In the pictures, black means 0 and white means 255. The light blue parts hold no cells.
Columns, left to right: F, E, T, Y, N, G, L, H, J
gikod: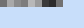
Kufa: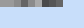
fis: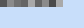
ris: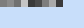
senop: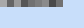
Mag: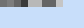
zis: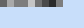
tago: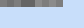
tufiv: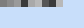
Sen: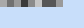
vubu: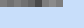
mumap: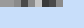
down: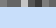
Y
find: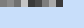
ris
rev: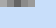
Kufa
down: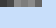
L
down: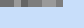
T

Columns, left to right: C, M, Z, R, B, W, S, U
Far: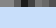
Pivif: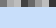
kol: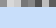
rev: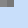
kol
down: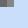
B
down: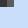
U

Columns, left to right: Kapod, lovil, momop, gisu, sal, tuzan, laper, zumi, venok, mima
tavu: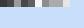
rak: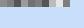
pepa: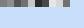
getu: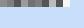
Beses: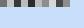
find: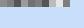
rak
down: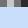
sal
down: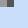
momop
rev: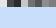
pepa

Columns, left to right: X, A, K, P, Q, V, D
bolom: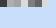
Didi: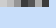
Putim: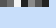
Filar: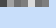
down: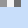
K
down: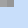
K

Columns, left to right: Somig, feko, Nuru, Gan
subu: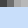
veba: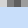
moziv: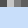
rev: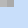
subu
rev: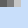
moziv
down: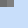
feko
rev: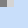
veba

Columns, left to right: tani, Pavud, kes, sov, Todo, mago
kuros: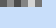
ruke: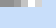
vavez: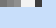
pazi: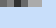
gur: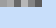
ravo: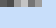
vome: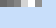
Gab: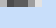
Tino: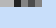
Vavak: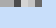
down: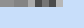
Pavud
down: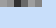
kes
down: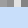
mago
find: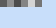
kuros
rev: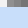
vavez

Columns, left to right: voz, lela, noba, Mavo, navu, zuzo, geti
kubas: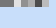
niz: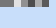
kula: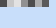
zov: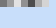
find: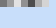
zov
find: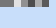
niz
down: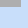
zuzo
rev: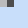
kubas

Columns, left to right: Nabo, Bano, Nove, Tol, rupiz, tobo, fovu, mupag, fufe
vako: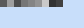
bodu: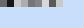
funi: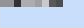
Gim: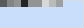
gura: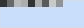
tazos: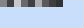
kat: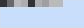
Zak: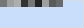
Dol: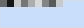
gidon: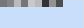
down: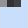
rupiz
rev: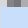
bodu
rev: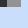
funi
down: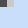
Nove
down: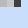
mupag
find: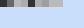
kat

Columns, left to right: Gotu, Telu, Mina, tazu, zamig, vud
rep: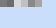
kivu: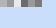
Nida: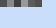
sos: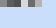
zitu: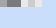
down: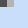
vud
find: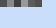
Nida
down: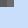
zamig
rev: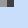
Nida

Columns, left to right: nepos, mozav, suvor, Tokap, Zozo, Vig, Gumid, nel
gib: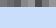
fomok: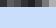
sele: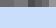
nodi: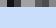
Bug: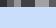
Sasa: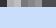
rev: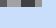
Bug
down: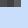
Vig
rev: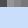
Sasa

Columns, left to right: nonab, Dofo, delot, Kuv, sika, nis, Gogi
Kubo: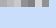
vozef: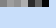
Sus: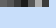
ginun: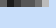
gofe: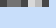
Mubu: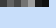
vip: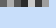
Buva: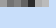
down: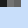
Dofo
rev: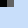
vozef
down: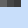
nonab
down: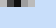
Gogi
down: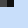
Gogi
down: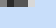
sika
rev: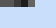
ginun

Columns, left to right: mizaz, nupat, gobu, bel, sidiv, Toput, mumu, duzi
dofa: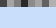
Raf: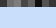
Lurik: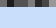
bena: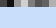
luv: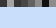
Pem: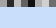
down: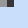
gobu
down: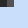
Toput

